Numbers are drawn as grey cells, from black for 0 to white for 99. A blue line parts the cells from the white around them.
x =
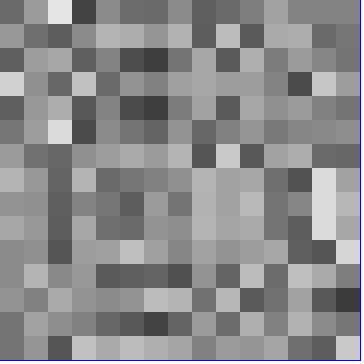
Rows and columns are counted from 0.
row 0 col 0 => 41
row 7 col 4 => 41
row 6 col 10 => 34
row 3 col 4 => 41
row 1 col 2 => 36
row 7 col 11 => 43
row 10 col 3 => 61
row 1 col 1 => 43
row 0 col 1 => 60
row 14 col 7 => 64
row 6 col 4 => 61
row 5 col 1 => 61
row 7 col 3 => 70
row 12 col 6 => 73
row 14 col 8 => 50
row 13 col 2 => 55
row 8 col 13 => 85
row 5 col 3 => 29
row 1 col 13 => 41
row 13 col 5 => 34
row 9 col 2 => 36
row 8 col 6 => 60
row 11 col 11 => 42
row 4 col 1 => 59
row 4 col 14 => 45
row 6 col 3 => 56
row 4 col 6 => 24
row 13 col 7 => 39
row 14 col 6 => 68
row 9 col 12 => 36
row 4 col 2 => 67
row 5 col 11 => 47
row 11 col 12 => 74
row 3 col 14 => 61
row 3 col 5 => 57
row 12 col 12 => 63
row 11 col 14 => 49

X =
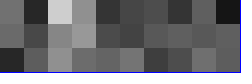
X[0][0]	44
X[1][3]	59
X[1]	[41, 28, 52, 59, 29, 26, 34, 37, 34, 37]
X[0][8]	37
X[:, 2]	[80, 52, 56]
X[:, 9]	[8, 37, 36]
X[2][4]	39
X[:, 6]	[30, 34, 24]
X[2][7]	30

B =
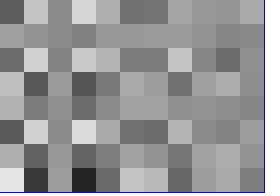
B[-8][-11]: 36
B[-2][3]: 39
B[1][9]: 52
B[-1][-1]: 49
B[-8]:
[36, 76, 54, 83, 68, 44, 45, 64, 59, 58, 66]
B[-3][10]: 61
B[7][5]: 76
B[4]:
[69, 48, 56, 42, 54, 63, 63, 56, 57, 55, 52]
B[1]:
[62, 57, 54, 50, 59, 59, 60, 60, 57, 52, 53]
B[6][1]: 38
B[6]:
[68, 38, 59, 39, 49, 63, 57, 46, 63, 67, 57]
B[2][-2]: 42
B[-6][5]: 48
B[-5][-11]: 74
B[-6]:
[42, 81, 51, 78, 70, 48, 48, 76, 52, 42, 56]
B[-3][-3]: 54
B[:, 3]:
[83, 50, 78, 33, 42, 85, 39, 14]
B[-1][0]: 89
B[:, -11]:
[36, 62, 42, 74, 69, 35, 68, 89]
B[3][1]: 34
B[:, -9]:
[54, 54, 51, 60, 56, 54, 59, 61]

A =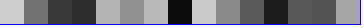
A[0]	80
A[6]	72

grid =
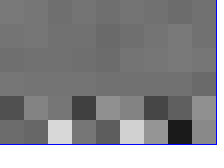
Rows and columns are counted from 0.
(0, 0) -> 47
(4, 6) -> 27
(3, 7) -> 44
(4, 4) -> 56
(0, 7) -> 42
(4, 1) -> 51
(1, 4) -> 41
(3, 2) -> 45
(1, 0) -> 45
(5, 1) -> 40
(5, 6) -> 58
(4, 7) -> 37
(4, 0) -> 31
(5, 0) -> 42
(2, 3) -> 43
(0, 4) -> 43
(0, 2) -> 43

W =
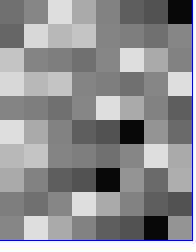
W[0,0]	44
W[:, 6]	[32, 44, 66, 52, 50, 57, 86, 41, 37, 3]
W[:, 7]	[3, 52, 50, 86, 37, 41, 66, 67, 32, 57]
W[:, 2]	[86, 71, 49, 76, 44, 50, 51, 37, 52, 66]
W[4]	[51, 49, 44, 52, 86, 66, 50, 37]
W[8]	[49, 44, 52, 86, 66, 50, 37, 32]
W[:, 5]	[37, 49, 86, 44, 66, 3, 52, 57, 50, 32]
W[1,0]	40
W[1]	[40, 84, 71, 76, 51, 49, 44, 52]
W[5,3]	37
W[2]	[76, 51, 49, 44, 52, 86, 66, 50]
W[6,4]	44
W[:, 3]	[66, 76, 44, 51, 52, 37, 49, 32, 86, 50]
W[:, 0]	[44, 40, 76, 84, 51, 86, 71, 66, 49, 52]

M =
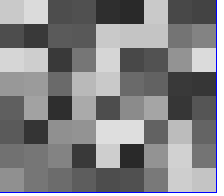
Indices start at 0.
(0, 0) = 78
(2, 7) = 57
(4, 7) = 21
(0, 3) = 31
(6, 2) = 51
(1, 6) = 76
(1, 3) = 34
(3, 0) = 59
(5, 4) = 86
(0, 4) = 18
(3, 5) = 41
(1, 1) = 22
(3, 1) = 60
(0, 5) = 16
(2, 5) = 28
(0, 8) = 26
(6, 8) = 45
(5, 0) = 35
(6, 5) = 16
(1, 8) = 51
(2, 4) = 83
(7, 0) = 56

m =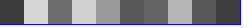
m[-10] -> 23
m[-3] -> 71
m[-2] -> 34

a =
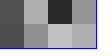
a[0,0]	31
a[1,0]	30
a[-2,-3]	68
